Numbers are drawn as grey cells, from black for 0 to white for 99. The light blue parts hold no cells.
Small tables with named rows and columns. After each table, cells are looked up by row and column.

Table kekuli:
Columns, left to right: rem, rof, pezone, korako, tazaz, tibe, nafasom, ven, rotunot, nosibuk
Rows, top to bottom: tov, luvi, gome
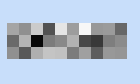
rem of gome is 56
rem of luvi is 41
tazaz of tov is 89
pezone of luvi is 3
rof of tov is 56
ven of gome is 36
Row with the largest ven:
tov

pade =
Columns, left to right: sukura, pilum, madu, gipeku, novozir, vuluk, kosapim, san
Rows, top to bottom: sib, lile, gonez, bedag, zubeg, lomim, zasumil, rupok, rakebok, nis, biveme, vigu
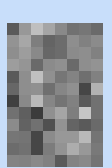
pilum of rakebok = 38
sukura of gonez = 55
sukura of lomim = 40
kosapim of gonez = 55
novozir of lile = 42
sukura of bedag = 61
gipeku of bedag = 54
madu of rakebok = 44
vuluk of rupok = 49
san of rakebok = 41
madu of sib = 74
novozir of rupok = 64
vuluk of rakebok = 39
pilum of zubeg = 55
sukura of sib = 35

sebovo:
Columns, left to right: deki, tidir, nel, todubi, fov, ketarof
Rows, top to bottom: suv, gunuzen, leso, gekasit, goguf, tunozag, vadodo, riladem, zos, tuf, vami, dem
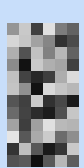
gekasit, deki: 54
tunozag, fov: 76
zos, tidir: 24
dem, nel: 6
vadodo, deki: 33
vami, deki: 20
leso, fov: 71
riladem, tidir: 26
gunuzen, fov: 19
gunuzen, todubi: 52
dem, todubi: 34
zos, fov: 72
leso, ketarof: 38

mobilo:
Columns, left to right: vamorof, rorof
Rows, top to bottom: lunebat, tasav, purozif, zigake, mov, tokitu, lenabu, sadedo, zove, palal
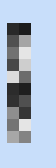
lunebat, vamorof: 16
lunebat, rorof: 11
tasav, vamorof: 31
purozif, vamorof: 44
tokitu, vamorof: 17
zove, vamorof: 45
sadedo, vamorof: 55
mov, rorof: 42
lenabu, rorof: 31
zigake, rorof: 80
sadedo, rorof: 21
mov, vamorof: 85
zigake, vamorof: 28
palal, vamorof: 65
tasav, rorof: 64

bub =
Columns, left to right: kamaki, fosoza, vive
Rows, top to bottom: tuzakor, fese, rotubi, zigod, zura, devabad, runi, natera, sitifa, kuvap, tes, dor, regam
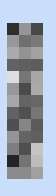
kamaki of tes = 49
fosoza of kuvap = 39
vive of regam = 62
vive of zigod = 36
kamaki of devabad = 59
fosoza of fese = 43
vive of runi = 40
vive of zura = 65

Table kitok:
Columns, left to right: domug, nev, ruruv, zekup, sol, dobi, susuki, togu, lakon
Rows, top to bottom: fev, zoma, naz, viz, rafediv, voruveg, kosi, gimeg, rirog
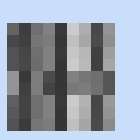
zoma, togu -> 29
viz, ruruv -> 42
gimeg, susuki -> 67
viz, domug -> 32
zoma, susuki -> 65
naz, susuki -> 71
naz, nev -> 27
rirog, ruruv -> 46
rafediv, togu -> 43
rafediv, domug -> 57
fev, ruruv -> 43
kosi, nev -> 26
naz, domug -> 32

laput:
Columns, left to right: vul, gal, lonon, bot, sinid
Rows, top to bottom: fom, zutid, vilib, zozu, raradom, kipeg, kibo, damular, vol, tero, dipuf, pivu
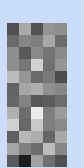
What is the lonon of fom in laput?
32
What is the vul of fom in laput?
31
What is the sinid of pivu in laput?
31
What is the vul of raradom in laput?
73
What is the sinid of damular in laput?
60
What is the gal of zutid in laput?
52
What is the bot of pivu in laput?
43
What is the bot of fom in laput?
57
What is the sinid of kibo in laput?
42
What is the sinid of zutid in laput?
42
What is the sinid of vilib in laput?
53
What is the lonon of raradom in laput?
41
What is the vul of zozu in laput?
55
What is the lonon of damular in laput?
91

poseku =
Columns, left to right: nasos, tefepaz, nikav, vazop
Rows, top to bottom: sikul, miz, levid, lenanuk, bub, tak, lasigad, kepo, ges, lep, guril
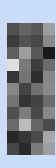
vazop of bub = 52
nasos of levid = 37
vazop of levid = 10
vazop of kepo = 53
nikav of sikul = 34
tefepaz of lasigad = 20
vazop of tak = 53
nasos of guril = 27
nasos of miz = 23
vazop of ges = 29

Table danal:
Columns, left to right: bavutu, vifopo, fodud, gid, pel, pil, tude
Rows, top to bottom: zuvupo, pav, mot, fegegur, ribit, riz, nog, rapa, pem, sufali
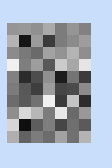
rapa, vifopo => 84
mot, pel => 57
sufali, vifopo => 38
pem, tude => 35
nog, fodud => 44
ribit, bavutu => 50
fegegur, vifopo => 49
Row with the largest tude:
fegegur

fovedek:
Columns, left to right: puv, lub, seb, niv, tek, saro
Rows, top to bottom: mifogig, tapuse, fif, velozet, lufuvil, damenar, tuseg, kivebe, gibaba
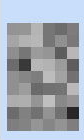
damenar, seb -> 41
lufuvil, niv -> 73
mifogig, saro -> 48
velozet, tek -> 60
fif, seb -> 60
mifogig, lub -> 58
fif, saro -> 71
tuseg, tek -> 53
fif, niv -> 58

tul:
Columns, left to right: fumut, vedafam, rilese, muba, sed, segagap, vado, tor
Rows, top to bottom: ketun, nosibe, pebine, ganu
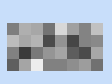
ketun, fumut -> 49
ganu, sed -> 50
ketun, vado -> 51
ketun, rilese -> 65
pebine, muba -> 58
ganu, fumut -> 37
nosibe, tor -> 53
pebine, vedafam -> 23
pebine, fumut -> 50
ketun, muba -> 45
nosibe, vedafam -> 65
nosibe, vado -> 51
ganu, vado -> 61
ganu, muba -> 50

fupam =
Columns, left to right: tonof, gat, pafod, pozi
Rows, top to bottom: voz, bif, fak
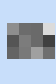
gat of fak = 47
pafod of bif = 41
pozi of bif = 25
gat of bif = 48
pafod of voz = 41
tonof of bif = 33
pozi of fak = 43
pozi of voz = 85
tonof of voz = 55
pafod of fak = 62
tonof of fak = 39
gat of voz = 42

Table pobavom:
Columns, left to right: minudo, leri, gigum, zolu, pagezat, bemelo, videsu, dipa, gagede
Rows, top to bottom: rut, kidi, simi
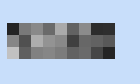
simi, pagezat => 48
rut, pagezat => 66
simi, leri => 37
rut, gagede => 18
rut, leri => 47
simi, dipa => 27
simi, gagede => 14
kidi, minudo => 52
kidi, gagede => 34
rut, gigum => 53
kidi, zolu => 57
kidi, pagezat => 53
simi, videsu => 41

